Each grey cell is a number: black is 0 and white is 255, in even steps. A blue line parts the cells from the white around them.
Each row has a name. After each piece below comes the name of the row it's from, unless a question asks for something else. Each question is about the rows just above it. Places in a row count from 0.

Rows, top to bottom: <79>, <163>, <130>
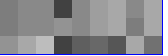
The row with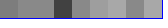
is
<79>
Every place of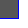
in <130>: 6

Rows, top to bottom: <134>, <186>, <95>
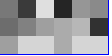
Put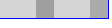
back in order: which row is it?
<95>
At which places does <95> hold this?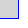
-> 1 2 4 5
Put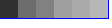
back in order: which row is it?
<186>
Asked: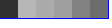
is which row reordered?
<186>
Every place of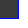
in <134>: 1
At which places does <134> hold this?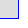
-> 2
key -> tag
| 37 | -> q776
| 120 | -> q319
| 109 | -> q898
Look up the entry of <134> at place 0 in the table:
q319

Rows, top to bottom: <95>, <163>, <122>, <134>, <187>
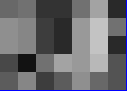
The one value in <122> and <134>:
| 153 |
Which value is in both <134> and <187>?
| 83 |
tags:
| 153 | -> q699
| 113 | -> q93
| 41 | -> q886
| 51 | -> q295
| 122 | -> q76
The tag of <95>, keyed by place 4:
q93
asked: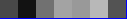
<134>

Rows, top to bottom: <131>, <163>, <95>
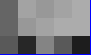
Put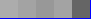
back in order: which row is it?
<131>
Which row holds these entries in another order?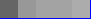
<131>

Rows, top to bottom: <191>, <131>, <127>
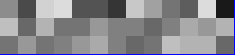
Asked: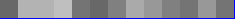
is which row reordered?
<127>
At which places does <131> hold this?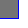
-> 3 4
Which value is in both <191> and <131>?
| 116 |
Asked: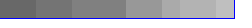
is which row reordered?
<131>
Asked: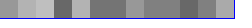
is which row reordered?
<131>
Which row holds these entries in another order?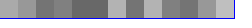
<127>

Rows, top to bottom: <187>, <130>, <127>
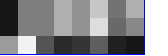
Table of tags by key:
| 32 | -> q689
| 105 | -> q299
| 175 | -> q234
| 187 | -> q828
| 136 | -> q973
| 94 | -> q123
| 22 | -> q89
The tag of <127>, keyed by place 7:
q89
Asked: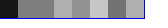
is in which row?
<187>
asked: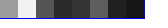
<127>

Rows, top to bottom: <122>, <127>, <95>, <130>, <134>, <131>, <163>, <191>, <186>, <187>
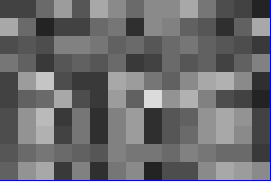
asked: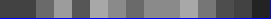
<122>
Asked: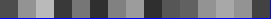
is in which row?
<163>
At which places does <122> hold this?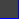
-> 0 1 13

